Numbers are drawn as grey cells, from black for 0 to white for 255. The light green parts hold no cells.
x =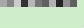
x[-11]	167
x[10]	96
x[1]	133

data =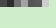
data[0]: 72
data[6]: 205
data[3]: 163

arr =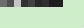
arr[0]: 109
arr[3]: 49
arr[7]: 30
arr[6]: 48

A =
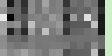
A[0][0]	165
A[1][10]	98
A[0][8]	131
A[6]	[141, 124, 116, 120, 128, 118, 120, 123, 122, 121, 103, 112, 102, 138, 108]
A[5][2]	108
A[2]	[231, 5, 101, 88, 127, 132, 123, 154, 139, 38, 156, 100, 222, 124, 25]
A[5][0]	139
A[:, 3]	[47, 58, 88, 76, 41, 95, 120, 162]
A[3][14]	28
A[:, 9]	[52, 88, 38, 75, 53, 110, 121, 80]
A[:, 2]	[99, 105, 101, 146, 98, 108, 116, 144]
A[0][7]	123
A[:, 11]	[104, 106, 100, 90, 102, 114, 112, 96]
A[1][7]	125
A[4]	[165, 33, 98, 41, 158, 112, 192, 123, 139, 53, 100, 102, 112, 118, 24]
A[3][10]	89
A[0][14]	28
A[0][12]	123
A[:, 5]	[114, 115, 132, 129, 112, 120, 118, 131]
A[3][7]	137
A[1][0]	148
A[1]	[148, 99, 105, 58, 142, 115, 144, 125, 130, 88, 98, 106, 101, 124, 45]
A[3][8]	152

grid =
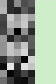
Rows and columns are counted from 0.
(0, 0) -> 172
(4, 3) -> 146
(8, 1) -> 114
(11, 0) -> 110
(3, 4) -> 95
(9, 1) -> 231
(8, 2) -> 89
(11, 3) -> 11
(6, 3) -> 197
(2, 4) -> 167
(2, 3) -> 194
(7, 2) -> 179
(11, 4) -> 55
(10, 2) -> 28
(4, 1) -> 143
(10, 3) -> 68
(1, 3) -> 90
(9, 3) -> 222
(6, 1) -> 198

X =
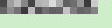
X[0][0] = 72
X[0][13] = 202
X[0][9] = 96
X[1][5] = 81
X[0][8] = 172
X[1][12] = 107
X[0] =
[72, 159, 189, 134, 68, 178, 185, 219, 172, 96, 109, 151, 58, 202]
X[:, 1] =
[159, 141]
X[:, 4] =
[68, 186]
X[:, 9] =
[96, 194]

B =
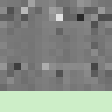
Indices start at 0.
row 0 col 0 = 124
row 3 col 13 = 82
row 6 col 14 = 117
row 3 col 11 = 129
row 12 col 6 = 125
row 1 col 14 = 153
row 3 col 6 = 130
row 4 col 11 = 127
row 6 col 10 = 123
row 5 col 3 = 118
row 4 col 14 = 124
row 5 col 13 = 115
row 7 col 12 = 119
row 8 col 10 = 121
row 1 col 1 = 81
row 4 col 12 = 130
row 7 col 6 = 126
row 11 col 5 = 124
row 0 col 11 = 148
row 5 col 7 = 122
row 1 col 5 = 103
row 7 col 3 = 118
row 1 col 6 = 128
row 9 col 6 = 173
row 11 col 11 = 126
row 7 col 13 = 138
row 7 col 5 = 122
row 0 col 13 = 126
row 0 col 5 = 127
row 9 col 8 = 133
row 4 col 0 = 123
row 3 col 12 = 133
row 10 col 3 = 113
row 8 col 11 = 126
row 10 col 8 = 82
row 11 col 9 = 133
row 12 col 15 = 116

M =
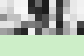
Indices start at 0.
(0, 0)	237
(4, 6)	177
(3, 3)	116
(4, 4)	239
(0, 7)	230
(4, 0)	160
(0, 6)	28
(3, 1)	228
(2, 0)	143
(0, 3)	245
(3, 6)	77
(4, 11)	33
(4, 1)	145
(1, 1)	205
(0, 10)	232
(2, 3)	238
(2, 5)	50

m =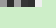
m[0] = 154

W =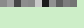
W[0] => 139
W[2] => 71
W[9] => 125
